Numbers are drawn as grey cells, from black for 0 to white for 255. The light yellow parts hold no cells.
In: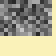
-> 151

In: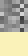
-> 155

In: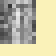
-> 116

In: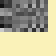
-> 160

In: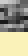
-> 82
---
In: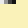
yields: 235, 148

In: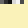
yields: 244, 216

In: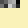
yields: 206, 174

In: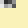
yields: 233, 205

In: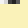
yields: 244, 214

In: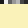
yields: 239, 182

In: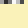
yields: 248, 189
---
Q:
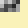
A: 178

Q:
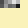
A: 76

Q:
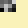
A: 122

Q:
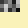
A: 122

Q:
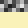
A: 214

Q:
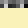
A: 130

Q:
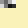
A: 149

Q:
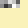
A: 166

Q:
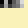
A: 3
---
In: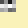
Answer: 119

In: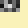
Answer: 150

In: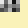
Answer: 90

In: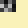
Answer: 29

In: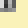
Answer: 150

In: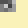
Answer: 156
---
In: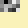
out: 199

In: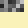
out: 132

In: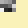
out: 40

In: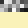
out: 153

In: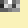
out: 95

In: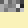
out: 122

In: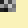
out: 19

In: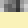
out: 121
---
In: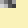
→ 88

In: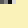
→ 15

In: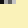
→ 95

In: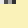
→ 164

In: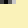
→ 95

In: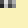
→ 67

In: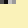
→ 194
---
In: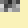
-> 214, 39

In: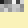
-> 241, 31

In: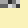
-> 221, 44

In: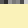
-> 205, 46

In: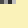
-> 191, 44

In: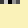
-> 205, 1

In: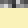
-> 218, 47
